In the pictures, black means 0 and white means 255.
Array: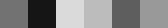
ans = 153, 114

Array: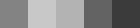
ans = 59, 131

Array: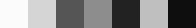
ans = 14, 251

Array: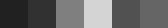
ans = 101, 33

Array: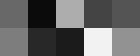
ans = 84, 125

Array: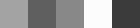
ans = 59, 163

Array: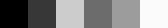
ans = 251, 0

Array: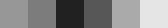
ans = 229, 151
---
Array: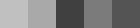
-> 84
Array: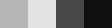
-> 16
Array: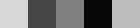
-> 188
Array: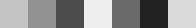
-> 218
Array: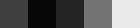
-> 233
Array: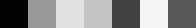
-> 87
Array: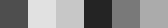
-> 171
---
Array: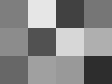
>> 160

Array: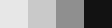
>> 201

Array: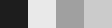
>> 233

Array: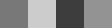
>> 204

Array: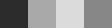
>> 169

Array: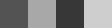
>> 168

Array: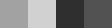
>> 209

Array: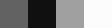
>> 16

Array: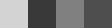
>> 57

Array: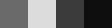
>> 220
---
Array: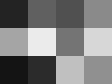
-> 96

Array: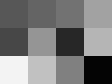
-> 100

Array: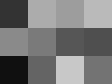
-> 172

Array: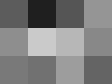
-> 31

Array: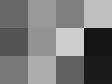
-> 153

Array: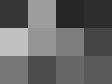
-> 157

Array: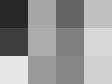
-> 167

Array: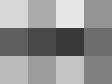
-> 171

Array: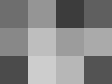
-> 149
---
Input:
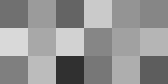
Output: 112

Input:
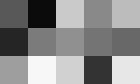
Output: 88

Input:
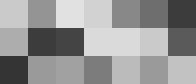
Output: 202

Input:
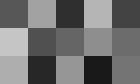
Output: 87

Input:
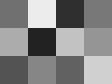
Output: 112

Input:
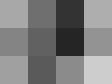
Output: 168

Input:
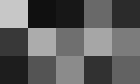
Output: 199

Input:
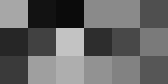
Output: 167
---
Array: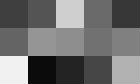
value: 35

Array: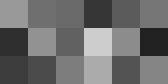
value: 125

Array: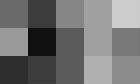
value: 90

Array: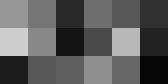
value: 95

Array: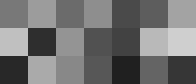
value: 136

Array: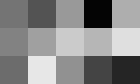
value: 145

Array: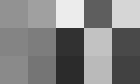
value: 43

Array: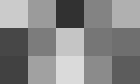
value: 218

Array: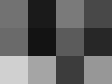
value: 60

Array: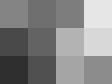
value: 165
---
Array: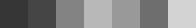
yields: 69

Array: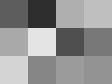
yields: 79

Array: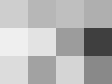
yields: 137

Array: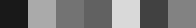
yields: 65

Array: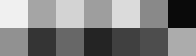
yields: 36

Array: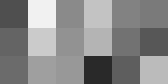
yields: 79

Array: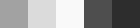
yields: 78

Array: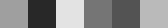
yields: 83

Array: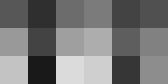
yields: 47
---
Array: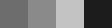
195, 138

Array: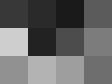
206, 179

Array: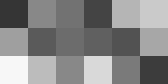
247, 217

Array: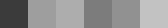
194, 173

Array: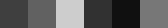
205, 119

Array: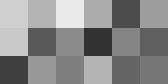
234, 207

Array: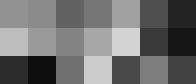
211, 204

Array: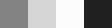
252, 214
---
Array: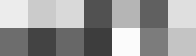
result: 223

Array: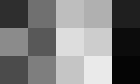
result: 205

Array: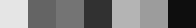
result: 156

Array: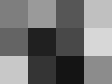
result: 192

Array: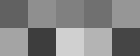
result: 164

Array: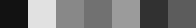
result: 136
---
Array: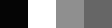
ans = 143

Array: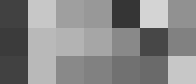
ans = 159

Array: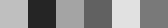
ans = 164

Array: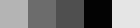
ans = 79

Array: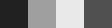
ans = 233

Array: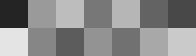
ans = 189

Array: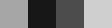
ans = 76

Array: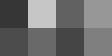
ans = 97

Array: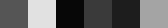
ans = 7

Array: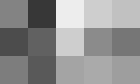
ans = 237
